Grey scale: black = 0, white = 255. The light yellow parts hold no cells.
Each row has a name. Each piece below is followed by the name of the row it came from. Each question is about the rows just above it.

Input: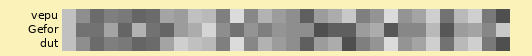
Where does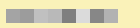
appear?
vepu
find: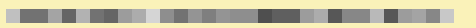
Gefor

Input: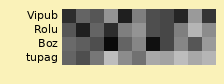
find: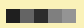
Rolu
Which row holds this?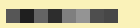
Rolu
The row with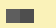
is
Boz
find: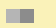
Rolu
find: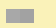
tupag
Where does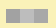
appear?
tupag

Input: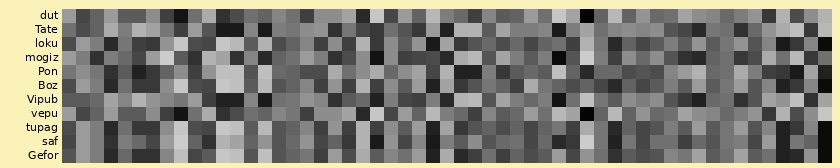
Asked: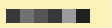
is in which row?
Tate
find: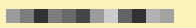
saf
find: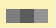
loku
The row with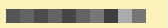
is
tupag

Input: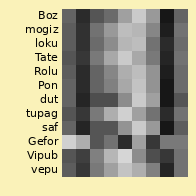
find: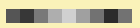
tupag
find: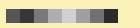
tupag

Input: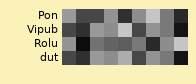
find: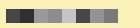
Vipub
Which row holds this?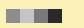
Pon
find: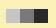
Pon
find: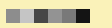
Vipub
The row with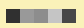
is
Vipub
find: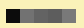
Rolu
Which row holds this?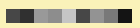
Vipub

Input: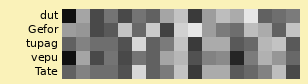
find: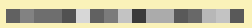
tupag
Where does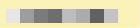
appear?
Gefor
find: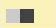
Gefor
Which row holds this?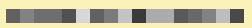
Tate

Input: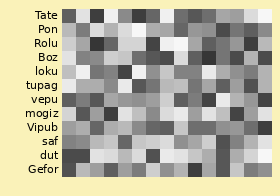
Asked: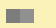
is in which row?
Gefor
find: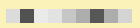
dut

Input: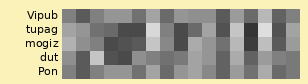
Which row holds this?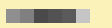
mogiz
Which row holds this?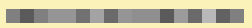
Vipub
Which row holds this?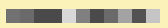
tupag

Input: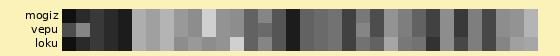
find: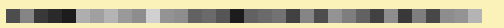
vepu
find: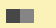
loku

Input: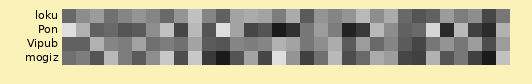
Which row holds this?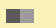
Vipub
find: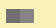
loku
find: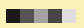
mogiz
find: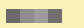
loku
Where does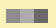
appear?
loku

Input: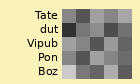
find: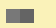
Boz
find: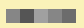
Pon

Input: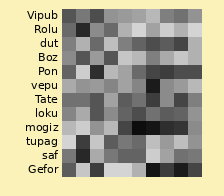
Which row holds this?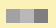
Vipub
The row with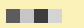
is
Gefor
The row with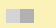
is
Gefor
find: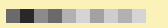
Rolu

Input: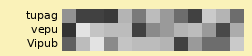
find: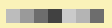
tupag
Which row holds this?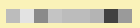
Vipub
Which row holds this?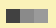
vepu
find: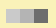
tupag
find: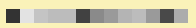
vepu
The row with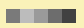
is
tupag
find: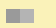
vepu

